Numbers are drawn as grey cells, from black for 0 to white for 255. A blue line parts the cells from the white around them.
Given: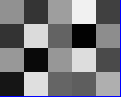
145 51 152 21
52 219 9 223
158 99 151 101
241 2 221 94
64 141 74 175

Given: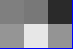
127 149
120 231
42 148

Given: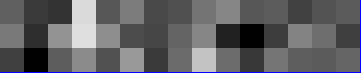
96 121 64
58 46 1
51 147 93
218 223 139
87 142 81
124 76 153
73 70 58
80 100 107
116 134 195
134 33 108
87 1 56
92 61 117
65 131 94
83 110 91
91 63 101

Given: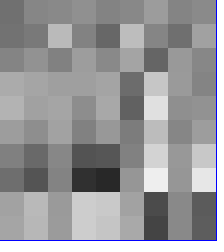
112 114 132 171 179 157 128 110 162 165
134 121 146 165 161 142 105 84 185 183
137 186 129 159 165 162 135 131 154 155
144 130 157 159 141 129 83 48 205 205
131 103 137 164 168 152 86 40 201 197
136 189 164 108 97 124 129 150 162 169
156 133 101 198 224 188 211 238 75 68
132 111 153 154 143 134 152 150 137 137
138 161 135 132 146 157 200 231 91 93

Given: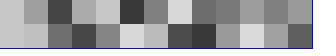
198 199
159 193
69 112
170 70
200 133
56 216
127 187
215 77
108 57
121 154
157 219
127 162
153 94

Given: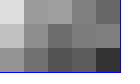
222 193 148
155 142 113
159 109 83
128 124 92
103 127 51

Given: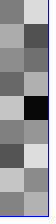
125 172 141 104 197 128 84 197 131
219 81 112 176 8 150 221 139 178

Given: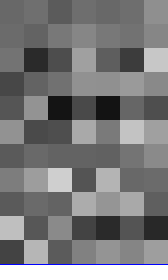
104 107 115 71 85 146 90 125 90 191 67
111 99 42 99 147 74 105 157 106 87 182
91 120 77 113 20 78 99 207 99 138 91
110 134 160 145 73 169 99 84 172 67 129
104 120 94 144 19 122 97 180 149 42 148
110 114 60 154 102 195 116 104 169 84 133
143 134 199 137 78 160 138 107 95 40 158
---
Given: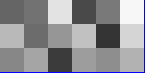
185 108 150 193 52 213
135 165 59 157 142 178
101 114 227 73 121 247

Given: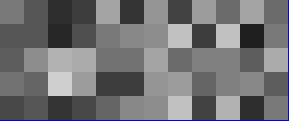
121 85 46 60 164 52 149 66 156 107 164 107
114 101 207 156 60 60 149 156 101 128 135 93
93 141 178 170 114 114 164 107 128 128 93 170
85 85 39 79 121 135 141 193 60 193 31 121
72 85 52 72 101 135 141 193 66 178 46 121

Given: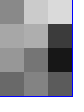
167 174 59
151 117 23
137 203 218
105 131 91

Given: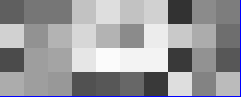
209 146 179 215 179 139 236 201 172 110
172 158 152 81 87 103 57 222 131 187
95 118 118 194 222 194 209 50 139 125
75 158 164 230 251 243 243 57 146 87

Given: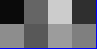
141 88 156 127
10 101 204 47

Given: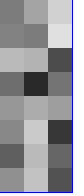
186 179 76
151 172 158
144 194 82
136 202 55
130 124 224
124 164 209
110 41 116
95 186 102
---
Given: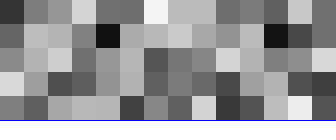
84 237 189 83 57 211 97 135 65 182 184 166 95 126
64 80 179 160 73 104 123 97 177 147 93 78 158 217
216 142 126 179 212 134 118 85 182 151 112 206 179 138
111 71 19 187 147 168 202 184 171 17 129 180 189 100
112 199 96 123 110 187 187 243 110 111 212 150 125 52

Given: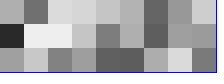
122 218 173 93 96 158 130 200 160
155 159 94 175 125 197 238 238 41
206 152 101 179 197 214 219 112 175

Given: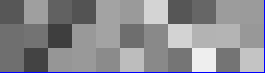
196 116 238 117 137 189 139 153 150 67 111
152 180 179 211 137 110 163 153 62 115 111
155 156 102 86 212 154 163 83 97 159 87

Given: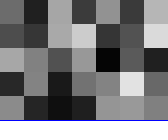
128 153 149 31 15 37 139
104 226 131 114 25 131 40
32 90 5 152 81 129 167
218 82 53 204 169 54 77
182 58 146 59 166 32 108

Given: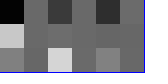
104 129 106 213 103 128
103 102 105 109 105 200
107 46 105 58 105 3

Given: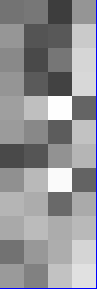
225 194 129 154
213 173 152 114
185 172 187 169
170 105 172 181
99 250 185 144
181 146 85 73
194 92 136 155
100 254 191 159
216 66 90 149
214 118 73 137
202 88 84 150
149 61 119 115

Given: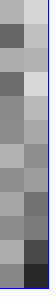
40 135
74 172
123 140
114 167
156 143
142 177
168 140
185 137
216 108
177 173
193 103
214 178
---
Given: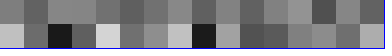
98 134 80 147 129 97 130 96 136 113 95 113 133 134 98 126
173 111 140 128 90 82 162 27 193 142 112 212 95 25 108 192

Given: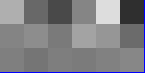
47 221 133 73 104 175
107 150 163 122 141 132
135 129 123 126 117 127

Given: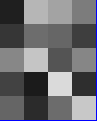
124 163 182 31
62 102 109 54
134 84 197 135
46 218 27 66
200 108 43 101

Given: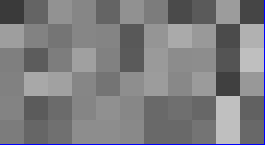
69 156 90 74 124 145 100 134 146 100 58
177 75 153 170 149 88 132 134 117 130 158
191 84 141 140 154 90 129 160 125 92 127
152 64 155 136 156 142 116 134 161 168 129
97 192 103 111 105 135 144 133 107 91 131
104 191 116 105 105 137 141 141 112 102 124

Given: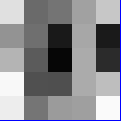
199 161 116 106 224
26 167 25 111 147
43 171 6 91 180
190 171 79 80 248
250 159 155 117 237

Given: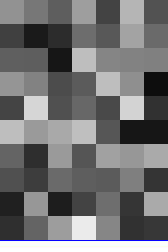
82 180 66 158 93 119 146
106 162 87 108 44 26 64
128 129 132 190 21 94 95
13 143 189 90 75 130 149
48 211 72 102 80 214 68
22 22 86 191 169 153 190
170 150 161 84 154 45 99
51 126 90 93 106 61 80
170 53 110 66 29 151 32
54 48 134 234 156 100 47

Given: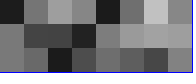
135 193 111 27 134 158 117 28
158 162 154 125 34 67 68 121
130 71 94 110 77 27 105 121
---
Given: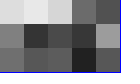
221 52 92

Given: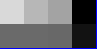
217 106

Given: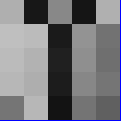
175 187 32 135 96

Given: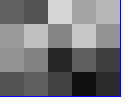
98 192 39 16

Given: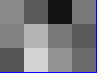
137 179 146

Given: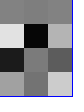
130 6 92
